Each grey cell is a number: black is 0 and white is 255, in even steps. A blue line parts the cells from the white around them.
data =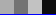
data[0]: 173
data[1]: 115
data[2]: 194

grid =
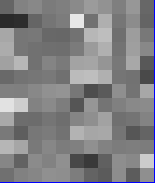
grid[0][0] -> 101
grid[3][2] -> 113
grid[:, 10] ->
[103, 100, 120, 136, 88, 73, 167, 139, 131, 100, 124, 204, 143]
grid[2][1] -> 118
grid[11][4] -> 144
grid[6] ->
[128, 127, 136, 145, 148, 119, 77, 90, 143, 115, 167]
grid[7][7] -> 116
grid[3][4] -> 110
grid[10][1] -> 166
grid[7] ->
[226, 206, 130, 138, 125, 85, 150, 116, 128, 137, 139]
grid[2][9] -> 157
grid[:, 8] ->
[127, 118, 111, 115, 120, 117, 143, 128, 112, 117, 124, 142, 141]
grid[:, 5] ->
[138, 231, 114, 123, 163, 187, 119, 85, 133, 179, 128, 72, 125]
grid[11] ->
[134, 98, 139, 130, 144, 72, 57, 96, 142, 136, 204]
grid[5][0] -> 105
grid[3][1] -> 118
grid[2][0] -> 167
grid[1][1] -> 45
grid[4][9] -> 168
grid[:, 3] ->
[123, 117, 104, 111, 132, 121, 145, 138, 117, 123, 135, 130, 144]
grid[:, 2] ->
[136, 101, 120, 113, 113, 118, 136, 130, 108, 119, 121, 139, 134]
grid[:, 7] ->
[146, 175, 190, 176, 149, 176, 90, 116, 162, 168, 130, 96, 91]
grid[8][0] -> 169
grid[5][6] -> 190

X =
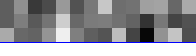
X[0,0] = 94
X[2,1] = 104
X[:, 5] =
[82, 104, 127]
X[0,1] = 144
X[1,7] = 125
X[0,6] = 120
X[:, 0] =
[94, 94, 170]
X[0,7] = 199
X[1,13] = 82
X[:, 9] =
[114, 99, 68]
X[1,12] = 68
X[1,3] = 116

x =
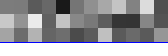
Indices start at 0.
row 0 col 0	124
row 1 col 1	147
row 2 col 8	90
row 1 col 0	200
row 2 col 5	75
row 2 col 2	179
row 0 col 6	144
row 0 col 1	123
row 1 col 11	83
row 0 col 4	25
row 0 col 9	130

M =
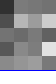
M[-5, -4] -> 49
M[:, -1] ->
[114, 205, 97, 226, 121]
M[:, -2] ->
[119, 156, 122, 125, 157]
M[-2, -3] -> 137
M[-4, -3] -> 182

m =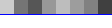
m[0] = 204
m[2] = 86
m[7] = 64
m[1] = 117

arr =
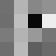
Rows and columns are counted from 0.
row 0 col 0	112
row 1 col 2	9
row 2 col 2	153
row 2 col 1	179
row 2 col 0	123

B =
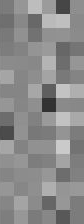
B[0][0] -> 123
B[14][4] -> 151
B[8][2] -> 129
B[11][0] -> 144
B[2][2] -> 114
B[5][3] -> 164
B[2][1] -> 145
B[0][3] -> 155
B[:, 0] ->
[123, 111, 121, 125, 139, 165, 133, 150, 109, 75, 166, 144, 133, 150, 134, 126]
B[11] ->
[144, 150, 125, 129, 164, 125]
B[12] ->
[133, 140, 141, 151, 109, 129]
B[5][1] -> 134
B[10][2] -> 145
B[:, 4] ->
[70, 191, 146, 103, 109, 121, 195, 138, 194, 148, 202, 164, 109, 149, 151, 88]
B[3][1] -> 131
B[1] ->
[111, 136, 104, 186, 191, 137]
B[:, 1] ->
[150, 136, 145, 131, 138, 134, 133, 134, 144, 146, 131, 150, 140, 135, 164, 151]
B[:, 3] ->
[155, 186, 145, 154, 180, 164, 95, 50, 154, 123, 145, 129, 151, 175, 102, 135]

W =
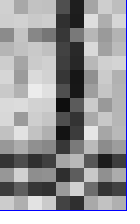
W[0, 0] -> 208
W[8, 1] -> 154
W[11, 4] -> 166
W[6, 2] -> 236
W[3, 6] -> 217
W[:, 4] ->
[79, 48, 55, 66, 62, 54, 79, 14, 78, 19, 55, 166, 46, 155, 67]
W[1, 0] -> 206
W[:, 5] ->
[30, 28, 121, 41, 39, 22, 23, 91, 51, 60, 122, 185, 93, 209, 47]
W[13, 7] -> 51
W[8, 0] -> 216
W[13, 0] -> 59
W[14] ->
[204, 175, 227, 203, 67, 47, 169, 194, 176]
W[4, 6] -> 184
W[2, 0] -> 139
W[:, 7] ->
[206, 174, 154, 161, 208, 203, 197, 153, 200, 166, 140, 28, 144, 51, 194]
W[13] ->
[59, 94, 54, 49, 155, 209, 109, 51, 65]
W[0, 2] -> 194
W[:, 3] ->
[192, 205, 118, 192, 208, 210, 224, 208, 197, 176, 136, 63, 145, 49, 203]
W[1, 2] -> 201
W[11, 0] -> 52
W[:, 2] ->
[194, 201, 135, 201, 203, 218, 236, 210, 206, 194, 144, 47, 142, 54, 227]
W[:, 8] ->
[190, 214, 179, 187, 212, 177, 180, 181, 182, 185, 157, 61, 172, 65, 176]
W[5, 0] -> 214
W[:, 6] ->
[165, 222, 183, 217, 184, 144, 158, 203, 170, 230, 187, 87, 201, 109, 169]
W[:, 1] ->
[168, 209, 196, 193, 165, 155, 178, 220, 154, 226, 173, 77, 209, 94, 175]
